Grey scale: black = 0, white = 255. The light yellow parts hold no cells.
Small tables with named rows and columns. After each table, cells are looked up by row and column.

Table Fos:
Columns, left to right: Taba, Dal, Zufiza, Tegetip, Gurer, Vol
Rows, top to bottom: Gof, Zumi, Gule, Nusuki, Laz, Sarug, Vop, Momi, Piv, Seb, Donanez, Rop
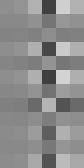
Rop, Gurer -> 187
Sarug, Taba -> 142
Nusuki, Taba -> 142
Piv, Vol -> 141
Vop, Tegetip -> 114
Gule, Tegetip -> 141
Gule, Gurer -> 127
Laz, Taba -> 133
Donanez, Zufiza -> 142
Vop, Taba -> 135
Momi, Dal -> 126
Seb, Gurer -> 176
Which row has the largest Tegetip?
Momi

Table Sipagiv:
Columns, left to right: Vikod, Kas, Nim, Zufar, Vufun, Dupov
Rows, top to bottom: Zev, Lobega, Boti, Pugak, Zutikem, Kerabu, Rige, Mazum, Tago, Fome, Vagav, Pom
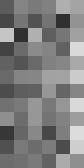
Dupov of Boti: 161
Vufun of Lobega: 48
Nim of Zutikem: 105
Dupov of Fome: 220
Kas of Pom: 112
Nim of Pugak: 139
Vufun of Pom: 171

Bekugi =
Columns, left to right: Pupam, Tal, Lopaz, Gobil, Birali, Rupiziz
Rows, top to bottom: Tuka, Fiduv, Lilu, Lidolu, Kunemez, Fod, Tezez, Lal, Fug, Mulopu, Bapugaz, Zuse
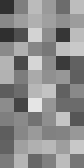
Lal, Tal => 68
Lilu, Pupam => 47
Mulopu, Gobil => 129
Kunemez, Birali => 58
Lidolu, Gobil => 119
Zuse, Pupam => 123
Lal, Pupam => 140
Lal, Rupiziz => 107
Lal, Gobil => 150
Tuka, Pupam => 48
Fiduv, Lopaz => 176
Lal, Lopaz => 229
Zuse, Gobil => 128
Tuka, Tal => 127
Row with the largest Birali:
Fug

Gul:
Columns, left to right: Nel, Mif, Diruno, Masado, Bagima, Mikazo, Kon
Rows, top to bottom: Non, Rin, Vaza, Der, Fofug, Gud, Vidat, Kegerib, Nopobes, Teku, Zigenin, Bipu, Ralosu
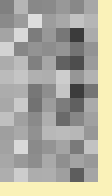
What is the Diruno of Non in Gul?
136
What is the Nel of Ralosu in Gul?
174
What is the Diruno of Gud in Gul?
176
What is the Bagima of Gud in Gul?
205
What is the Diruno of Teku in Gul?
145
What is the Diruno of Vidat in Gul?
119
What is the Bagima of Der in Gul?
149
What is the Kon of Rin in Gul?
181
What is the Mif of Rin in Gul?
155

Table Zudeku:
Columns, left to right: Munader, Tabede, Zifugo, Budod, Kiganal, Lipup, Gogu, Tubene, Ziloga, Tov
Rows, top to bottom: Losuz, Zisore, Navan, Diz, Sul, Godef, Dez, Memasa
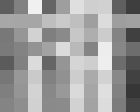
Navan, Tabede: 150
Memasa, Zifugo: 209
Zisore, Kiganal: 202
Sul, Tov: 77
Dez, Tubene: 223
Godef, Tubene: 210
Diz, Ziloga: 135
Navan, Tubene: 204
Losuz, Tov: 62
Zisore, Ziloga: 158
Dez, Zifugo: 211
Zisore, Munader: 167
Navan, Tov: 64
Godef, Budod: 129
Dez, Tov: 54
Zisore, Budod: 190

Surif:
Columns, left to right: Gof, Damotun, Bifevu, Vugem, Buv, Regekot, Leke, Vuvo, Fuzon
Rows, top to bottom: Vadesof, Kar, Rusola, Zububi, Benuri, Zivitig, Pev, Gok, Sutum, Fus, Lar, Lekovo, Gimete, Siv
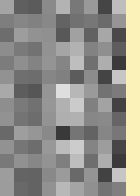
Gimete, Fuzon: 197
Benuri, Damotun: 143
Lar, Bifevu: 109
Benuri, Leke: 112
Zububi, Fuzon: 93
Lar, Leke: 132
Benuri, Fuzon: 58
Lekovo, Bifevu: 135
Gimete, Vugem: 137
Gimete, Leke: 148
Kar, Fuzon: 149
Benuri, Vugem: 148
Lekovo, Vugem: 147
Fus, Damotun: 158

